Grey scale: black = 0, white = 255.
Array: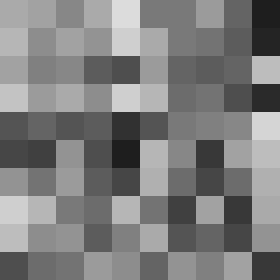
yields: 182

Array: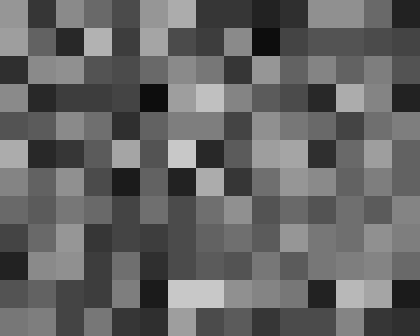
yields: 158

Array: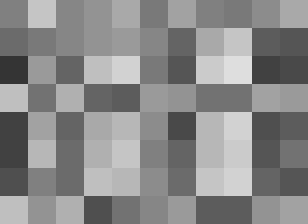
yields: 107

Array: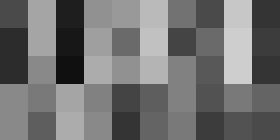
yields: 44

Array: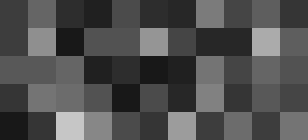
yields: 61
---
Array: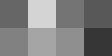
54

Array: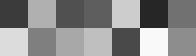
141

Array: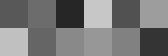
52

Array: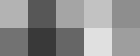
158

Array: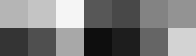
211

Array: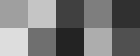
80

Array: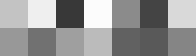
133
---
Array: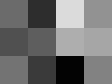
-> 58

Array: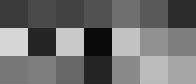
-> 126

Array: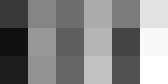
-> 146

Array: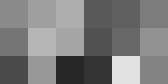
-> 153

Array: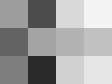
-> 42

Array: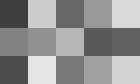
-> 228

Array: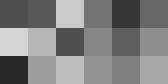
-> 156
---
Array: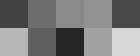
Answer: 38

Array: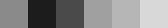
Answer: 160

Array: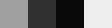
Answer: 48

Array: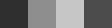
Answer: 142

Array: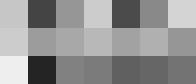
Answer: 96

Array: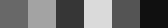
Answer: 218

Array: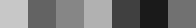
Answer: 64
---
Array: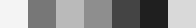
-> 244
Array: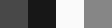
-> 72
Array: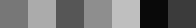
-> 119
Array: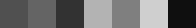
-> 80
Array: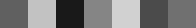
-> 96
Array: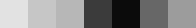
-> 226
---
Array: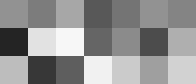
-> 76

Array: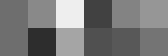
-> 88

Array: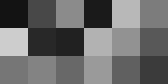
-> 146

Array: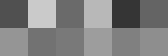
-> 128

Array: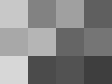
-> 101

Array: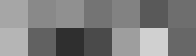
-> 208

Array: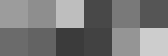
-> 149

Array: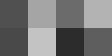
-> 44
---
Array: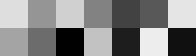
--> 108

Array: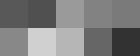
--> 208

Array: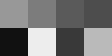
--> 237

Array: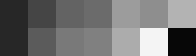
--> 91

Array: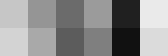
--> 169

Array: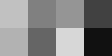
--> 101

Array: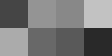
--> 104

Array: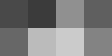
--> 187
